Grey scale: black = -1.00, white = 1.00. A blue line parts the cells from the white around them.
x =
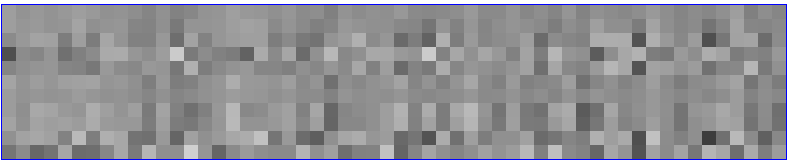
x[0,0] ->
0.24
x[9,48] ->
0.01
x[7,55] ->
-0.13
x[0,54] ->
0.11
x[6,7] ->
0.14
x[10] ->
[-0.08, 0.09, -0.19, -0.10, 0.30, -0.15, -0.14, 0.06, 0.31, -0.04, 0.42, 0.12, 0.12, 0.63, 0.17, -0.21, 0.08, 0.21, 0.11, 0.08, 0.08, 0.41, 0.13, 0.25, -0.13, 0.01, 0.02, 0.51, -0.21, 0.04, 0.29, 0.13, 0.04, 0.12, 0.26, 0.15, 0.22, 0.44, 0.00, 0.50, 0.08, 0.03, -0.20, 0.30, 0.16, -0.35, 0.27, 0.09, 0.28, -0.07, 0.41, 0.30, -0.14, 0.33, -0.01, 0.22]
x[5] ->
[0.29, 0.16, 0.23, 0.18, 0.25, 0.26, 0.28, 0.17, 0.19, 0.13, -0.01, 0.19, -0.02, 0.01, 0.13, 0.18, 0.36, 0.20, 0.19, 0.16, 0.24, 0.08, 0.16, -0.12, 0.12, 0.07, 0.14, 0.18, 0.28, 0.04, 0.15, 0.01, 0.16, 0.31, 0.09, 0.01, 0.21, 0.01, 0.05, 0.08, 0.24, -0.11, 0.05, 0.14, 0.03, 0.10, 0.24, 0.09, -0.03, 0.09, 0.11, 0.20, 0.28, -0.08, 0.10, -0.03]
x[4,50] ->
-0.11
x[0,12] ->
0.02
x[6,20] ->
0.17
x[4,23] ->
0.18
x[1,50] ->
-0.09
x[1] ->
[0.24, 0.18, 0.20, 0.15, 0.17, 0.29, 0.13, 0.16, 0.18, 0.04, 0.03, 0.13, -0.05, 0.16, 0.16, 0.18, 0.24, 0.27, 0.25, 0.08, 0.16, 0.08, 0.00, 0.04, 0.19, 0.15, 0.13, 0.13, 0.07, 0.05, -0.08, 0.16, 0.02, 0.18, 0.04, 0.11, 0.16, 0.12, 0.08, -0.02, 0.11, 0.06, 0.25, 0.12, 0.12, -0.03, 0.28, 0.12, 0.05, 0.09, -0.09, 0.04, 0.28, 0.05, 0.04, 0.08]
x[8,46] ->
0.24
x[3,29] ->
0.16
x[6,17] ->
0.19
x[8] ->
[0.28, 0.14, 0.28, 0.24, 0.26, 0.22, 0.34, 0.21, 0.19, 0.19, -0.03, 0.25, -0.03, -0.06, 0.07, 0.18, 0.45, 0.15, 0.15, 0.19, 0.26, 0.06, 0.25, -0.21, 0.07, 0.07, 0.13, 0.24, 0.37, 0.01, 0.27, -0.03, 0.25, 0.42, 0.13, -0.06, 0.25, -0.04, -0.05, 0.20, 0.31, -0.25, -0.07, 0.23, 0.03, 0.09, 0.24, 0.11, -0.09, 0.12, 0.18, 0.29, 0.26, -0.10, 0.09, -0.11]
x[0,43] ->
0.10
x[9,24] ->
0.30
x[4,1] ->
0.12
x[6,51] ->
0.11
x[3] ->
[-0.38, 0.10, 0.05, 0.17, -0.12, 0.00, 0.09, 0.33, 0.34, 0.18, 0.11, 0.23, 0.59, -0.04, 0.10, 0.01, -0.03, -0.23, 0.34, 0.08, 0.30, -0.16, 0.14, 0.44, 0.07, 0.13, 0.32, 0.31, 0.20, 0.16, 0.59, 0.02, 0.31, 0.14, 0.30, 0.19, 0.01, 0.28, -0.02, 0.43, 0.17, 0.13, -0.28, 0.11, 0.31, 0.40, -0.02, -0.06, 0.21, 0.11, 0.36, 0.28, -0.03, 0.04, 0.01, 0.19]
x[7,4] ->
0.20
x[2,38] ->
-0.16
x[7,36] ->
0.24
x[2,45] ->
-0.35
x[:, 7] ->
[0.14, 0.16, 0.30, 0.33, 0.20, 0.17, 0.14, 0.25, 0.21, 0.37, 0.06]
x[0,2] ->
0.19

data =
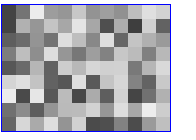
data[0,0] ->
-0.47
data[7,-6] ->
0.65
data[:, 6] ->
[0.15, 0.31, 0.07, 0.24, 0.68, -0.30, 0.34, 0.65, -0.41]
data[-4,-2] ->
-0.22
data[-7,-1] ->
0.21
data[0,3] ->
0.23
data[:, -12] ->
[-0.47, -0.47, -0.26, -0.02, -0.32, 0.66, 0.85, -0.12, -0.20]
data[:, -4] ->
[0.14, 0.36, -0.20, 0.56, 0.64, 0.68, 0.64, 0.73, 0.02]
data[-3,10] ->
-0.11
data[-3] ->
[0.85, -0.42, 0.80, -0.32, 0.47, -0.44, 0.34, -0.26, 0.64, -0.46, -0.11, 0.39]
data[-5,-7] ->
0.44
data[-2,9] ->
0.31
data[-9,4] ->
0.18
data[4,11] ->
0.70
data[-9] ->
[-0.47, -0.09, 0.85, 0.23, 0.18, 0.56, 0.15, 0.25, 0.14, 0.49, 0.75, 0.65]
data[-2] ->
[-0.12, 0.10, -0.27, 0.17, 0.46, 0.47, 0.65, 0.18, 0.73, 0.31, 0.86, 0.61]
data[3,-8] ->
0.18
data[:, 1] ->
[-0.09, 0.39, -0.16, 0.49, -0.17, 0.75, -0.42, 0.10, 0.69]
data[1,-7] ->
0.79
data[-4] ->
[0.66, 0.75, 0.53, -0.23, -0.32, 0.75, -0.30, 0.54, 0.68, 0.03, -0.22, 0.58]
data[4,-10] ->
0.43
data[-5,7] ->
0.63

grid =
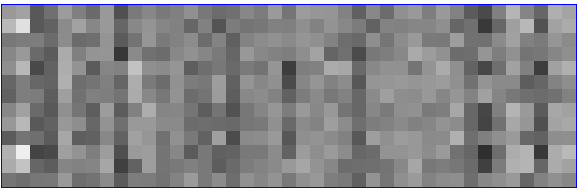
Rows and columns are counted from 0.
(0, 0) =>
0.20
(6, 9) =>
0.34
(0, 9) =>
-0.04
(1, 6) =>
0.06
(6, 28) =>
0.11
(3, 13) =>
0.14
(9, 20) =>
-0.32
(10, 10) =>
0.23
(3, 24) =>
-0.12
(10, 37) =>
0.41
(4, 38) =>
-0.52
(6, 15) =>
0.22
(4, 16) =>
-0.17
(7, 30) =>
-0.04
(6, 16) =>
-0.26
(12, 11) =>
-0.10
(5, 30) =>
0.19
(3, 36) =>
0.14
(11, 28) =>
0.07
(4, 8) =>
0.02
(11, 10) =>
0.24
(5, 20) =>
-0.41
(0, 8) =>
-0.37
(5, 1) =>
-0.01
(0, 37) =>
0.04
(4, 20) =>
-0.52
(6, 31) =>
0.05
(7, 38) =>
-0.29
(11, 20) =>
0.20
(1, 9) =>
0.07
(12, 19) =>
0.15
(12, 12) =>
0.03
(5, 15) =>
0.23
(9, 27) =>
0.13
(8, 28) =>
0.08
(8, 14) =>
-0.14

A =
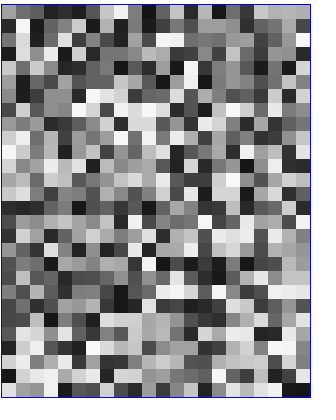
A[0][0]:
0.26
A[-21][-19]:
0.11
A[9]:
[0.62, 0.87, -0.14, 0.43, -0.49, 0.22, -0.08, 0.23, 0.94, -0.11, 0.90, -0.05, 0.85, 0.37, -0.49, 0.31, -0.25, 0.00, -0.61, -0.52, 0.14, 0.55]
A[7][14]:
-0.78
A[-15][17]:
-0.80
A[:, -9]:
[-0.67, -0.38, -0.13, -0.49, 0.91, 0.88, -0.33, -0.35, -0.60, 0.37, -0.32, 0.68, -0.51, 0.81, 0.03, -0.08, 0.54, 0.86, -0.79, -0.29, 0.67, -0.76, -0.38, -0.68, 0.26, -0.35, -0.15, 0.54]
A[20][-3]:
0.88
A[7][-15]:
-0.43
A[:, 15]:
[-0.82, 0.24, -0.12, -0.49, -0.02, -0.05, -0.01, 0.51, 0.66, 0.31, 0.33, -0.07, 0.62, 0.68, -0.55, -0.46, 0.84, 0.51, -0.78, -0.81, 0.91, -0.49, -0.64, 0.33, -0.49, 0.38, 0.92, 0.08]
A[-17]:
[0.66, 0.07, 0.27, 0.85, 0.46, 0.77, -0.75, 0.47, 0.07, 0.24, 0.33, -0.31, -0.73, 0.68, -0.68, -0.07, 0.18, -0.83, 0.12, 0.87, -0.63, -0.66]
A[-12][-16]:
0.63
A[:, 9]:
[-0.02, -0.04, 0.27, 0.07, -0.30, 0.31, -0.54, 0.72, 0.71, -0.11, -0.21, 0.24, 0.71, -0.36, -0.31, 0.89, 0.24, 0.83, -0.58, -0.37, -0.33, -0.71, 0.63, 0.59, 0.55, 0.00, 0.65, -0.67]
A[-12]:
[-0.61, 0.64, 0.26, -0.68, -0.22, 0.27, 0.63, 0.33, -0.02, 0.24, 0.76, -0.64, 0.38, 0.54, -0.37, 0.84, 0.75, 0.86, -0.35, 0.84, 0.40, 0.01]
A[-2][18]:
0.48
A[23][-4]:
-0.72
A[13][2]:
-0.02
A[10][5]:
0.19
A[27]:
[0.76, 0.26, 0.17, 0.88, -0.80, -0.32, -0.38, 0.63, -0.41, -0.67, 0.22, -0.53, 0.06, 0.54, -0.73, 0.08, 0.78, 0.46, 0.77, 0.89, -0.81, -0.83]
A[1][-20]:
-0.79
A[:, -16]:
[-0.33, -0.80, 0.03, -0.68, -0.23, -0.23, 0.93, 0.66, 0.08, -0.08, 0.52, -0.75, -0.07, -0.36, -0.37, 0.08, 0.63, 0.12, 0.03, -0.38, 0.00, 0.41, -0.76, -0.56, 0.95, 0.26, 0.83, -0.38]
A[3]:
[-0.78, 0.73, 0.11, 0.85, -0.79, 0.62, -0.68, -0.08, -0.08, 0.07, 0.46, 0.35, -0.55, -0.49, 0.07, -0.49, 0.53, -0.17, -0.54, 0.18, 0.13, -0.68]
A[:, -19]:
[-0.73, -0.22, -0.15, 0.85, 0.08, -0.43, 0.12, 0.11, -0.66, 0.43, 0.44, 0.85, 0.61, -0.50, -0.22, 0.39, -0.68, 0.73, -0.80, -0.21, -0.29, -0.37, -0.83, 0.12, -0.33, 0.37, 0.88, 0.88]
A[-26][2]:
-0.76
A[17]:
[0.18, -0.23, -0.59, 0.73, 0.02, -0.73, 0.12, -0.73, -0.44, 0.83, -0.71, 0.32, 0.33, 0.86, -0.45, 0.51, 0.69, 0.20, -0.41, 0.40, 0.30, 0.17]
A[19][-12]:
0.14
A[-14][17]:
-0.69
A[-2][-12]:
0.16
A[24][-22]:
-0.73
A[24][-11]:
0.10
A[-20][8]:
-0.64
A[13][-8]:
-0.77
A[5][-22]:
0.23
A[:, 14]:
[0.44, 0.23, -0.06, 0.07, -0.57, -0.82, 0.36, -0.78, 0.84, -0.49, -0.06, -0.68, -0.51, -0.77, -0.59, 0.93, -0.37, -0.45, -0.54, -0.65, -0.29, -0.69, -0.56, 0.68, -0.61, -0.37, -0.25, -0.73]

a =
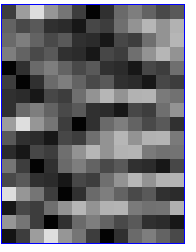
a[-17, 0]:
-0.52
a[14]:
[-0.82, -0.44, -0.52, -0.13, 0.15, 0.43, 0.15, 0.40, 0.41, -0.04, -0.11, -0.10, 0.38]
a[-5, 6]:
-0.52
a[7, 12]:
0.15
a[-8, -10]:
-0.82
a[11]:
[-0.08, -0.52, -0.98, -0.62, -0.17, -0.01, -0.22, -0.43, -0.30, -0.62, -0.66, -0.82, -0.44]
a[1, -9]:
-0.66
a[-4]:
[0.74, 0.18, -0.08, -0.52, -0.98, -0.62, -0.17, -0.01, -0.22, -0.43, -0.30, -0.62, -0.66]
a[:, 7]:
[-0.62, -0.52, -0.82, -0.44, -0.62, -0.30, 0.43, -0.66, -0.17, 0.15, 0.15, -0.43, -0.13, -0.01, 0.40, -0.22, -0.98]
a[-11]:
[-0.62, -0.66, -0.82, -0.44, -0.52, -0.13, 0.15, 0.43, 0.15, 0.40, 0.41, -0.04, -0.11]
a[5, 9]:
-0.66
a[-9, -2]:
-0.30
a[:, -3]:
[-0.22, 0.43, -0.13, 0.15, -0.44, -0.82, 0.41, -0.52, -0.43, 0.40, -0.04, -0.66, 0.15, -0.30, -0.11, -0.62, -0.01]
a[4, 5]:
-0.43
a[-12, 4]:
-0.01
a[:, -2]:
[-0.43, 0.15, 0.15, 0.43, -0.52, -0.44, -0.04, -0.13, -0.30, 0.41, -0.11, -0.82, 0.40, -0.62, -0.10, -0.66, -0.22]
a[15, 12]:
-0.82
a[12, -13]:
-0.43
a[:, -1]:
[-0.30, 0.40, 0.43, 0.15, -0.13, -0.52, -0.11, 0.15, -0.62, -0.04, -0.10, -0.44, 0.41, -0.66, 0.38, -0.82, -0.43]
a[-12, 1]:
-0.98
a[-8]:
[-0.30, -0.62, -0.66, -0.82, -0.44, -0.52, -0.13, 0.15, 0.43, 0.15, 0.40, 0.41, -0.04]
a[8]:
[0.23, 0.74, 0.18, -0.08, -0.52, -0.98, -0.62, -0.17, -0.01, -0.22, -0.43, -0.30, -0.62]
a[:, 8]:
[-0.17, -0.13, -0.44, -0.52, -0.66, -0.62, 0.15, -0.82, -0.01, 0.43, 0.40, -0.30, 0.15, -0.22, 0.41, -0.43, -0.62]
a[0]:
[-0.52, 0.23, 0.74, 0.18, -0.08, -0.52, -0.98, -0.62, -0.17, -0.01, -0.22, -0.43, -0.30]
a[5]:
[-0.52, -0.98, -0.62, -0.17, -0.01, -0.22, -0.43, -0.30, -0.62, -0.66, -0.82, -0.44, -0.52]
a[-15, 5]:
-0.62
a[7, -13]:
-0.62
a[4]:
[-0.98, -0.62, -0.17, -0.01, -0.22, -0.43, -0.30, -0.62, -0.66, -0.82, -0.44, -0.52, -0.13]
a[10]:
[-0.66, -0.82, -0.44, -0.52, -0.13, 0.15, 0.43, 0.15, 0.40, 0.41, -0.04, -0.11, -0.10]
